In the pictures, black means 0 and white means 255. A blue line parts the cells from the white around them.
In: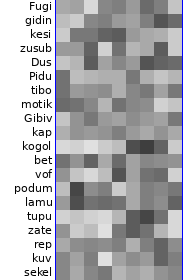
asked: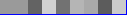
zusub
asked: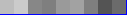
gidin
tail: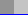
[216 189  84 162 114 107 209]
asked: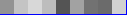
vof
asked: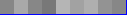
sekel
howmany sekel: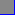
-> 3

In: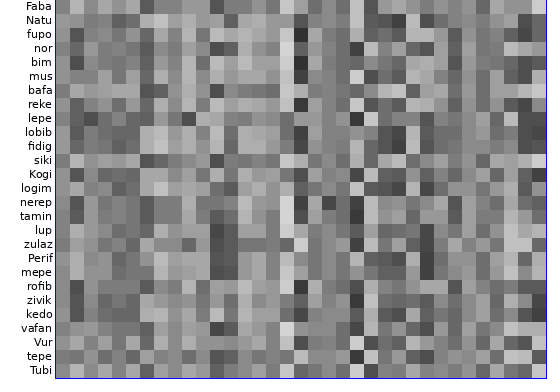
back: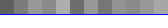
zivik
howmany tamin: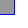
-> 4
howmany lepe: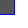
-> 1
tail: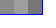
[174 118 174 152 159 118  78 159 130 138  71 186  96  90 146  96 130 103
 138 159 103 159  96  65]
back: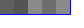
tepe
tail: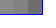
[204  78 110  90 180 167 130 103 146 110 159  96  78 174]

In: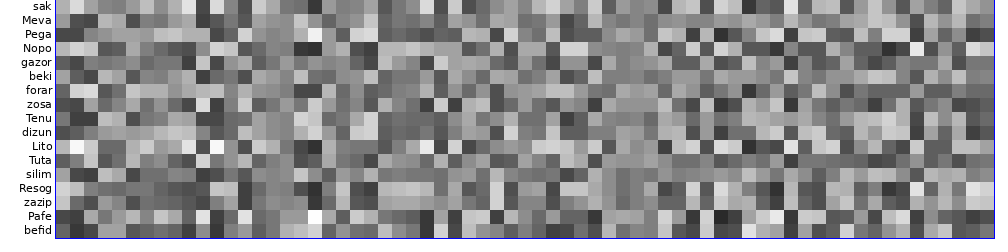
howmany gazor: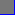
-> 9
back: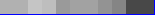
Pega
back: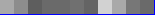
Tenu

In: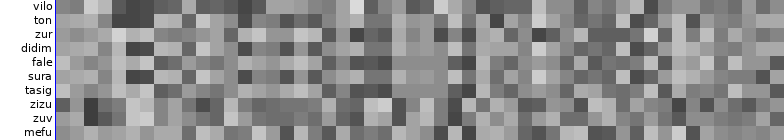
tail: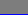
[ 83 163]
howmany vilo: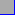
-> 2

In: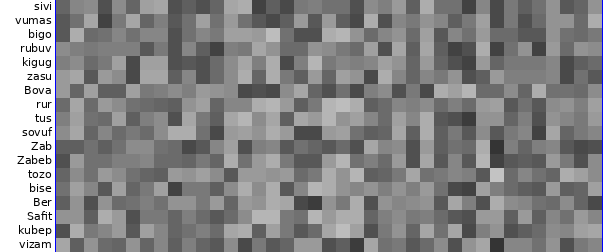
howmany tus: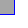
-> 4
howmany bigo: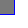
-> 2
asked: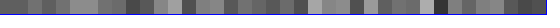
Zab
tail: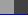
[121 121  95 140 173 140 173  88 134 181 173 147 134 147 127 147 127 154
 113  73  66 160 127 107  95  88 154  95 101 160]
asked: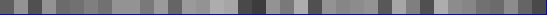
Ber
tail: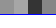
[134 113 147  80 121 134]
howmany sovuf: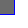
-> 2

